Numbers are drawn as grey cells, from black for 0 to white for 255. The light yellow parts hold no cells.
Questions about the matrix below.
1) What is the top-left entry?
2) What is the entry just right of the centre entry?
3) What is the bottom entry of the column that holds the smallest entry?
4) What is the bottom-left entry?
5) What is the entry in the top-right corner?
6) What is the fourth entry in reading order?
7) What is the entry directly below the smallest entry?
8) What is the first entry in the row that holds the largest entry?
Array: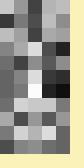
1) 200
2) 57
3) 100
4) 77
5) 189
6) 180
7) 121
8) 100

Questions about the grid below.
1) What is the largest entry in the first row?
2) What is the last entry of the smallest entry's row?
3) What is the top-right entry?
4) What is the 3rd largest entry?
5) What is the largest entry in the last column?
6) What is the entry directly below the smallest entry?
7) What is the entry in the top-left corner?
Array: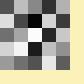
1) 190
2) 59
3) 178
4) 231
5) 200
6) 252
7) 82
